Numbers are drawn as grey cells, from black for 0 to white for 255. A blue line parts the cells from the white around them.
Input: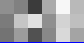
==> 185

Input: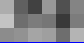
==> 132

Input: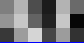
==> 106

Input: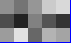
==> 217

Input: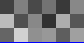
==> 136

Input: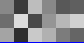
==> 95
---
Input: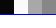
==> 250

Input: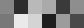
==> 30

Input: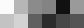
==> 44

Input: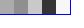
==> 201

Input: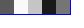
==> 197

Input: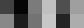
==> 199

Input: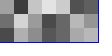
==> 103
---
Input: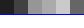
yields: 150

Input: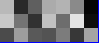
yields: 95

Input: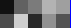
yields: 123

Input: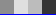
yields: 188

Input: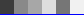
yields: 167

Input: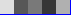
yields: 121

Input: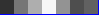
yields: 174

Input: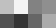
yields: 130

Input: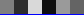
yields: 217

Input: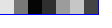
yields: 5
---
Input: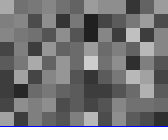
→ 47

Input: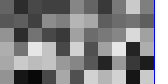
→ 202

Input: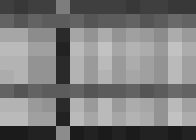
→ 34

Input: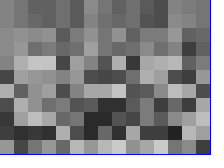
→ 62

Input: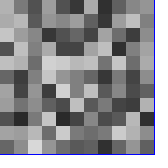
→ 96

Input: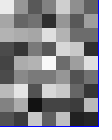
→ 39

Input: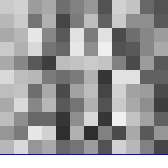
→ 69

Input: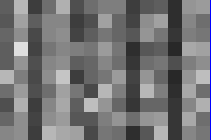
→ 118

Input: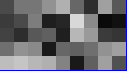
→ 81
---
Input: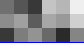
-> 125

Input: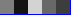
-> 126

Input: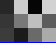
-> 92

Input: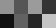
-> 52

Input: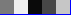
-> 122

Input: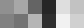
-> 115

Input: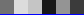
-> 220
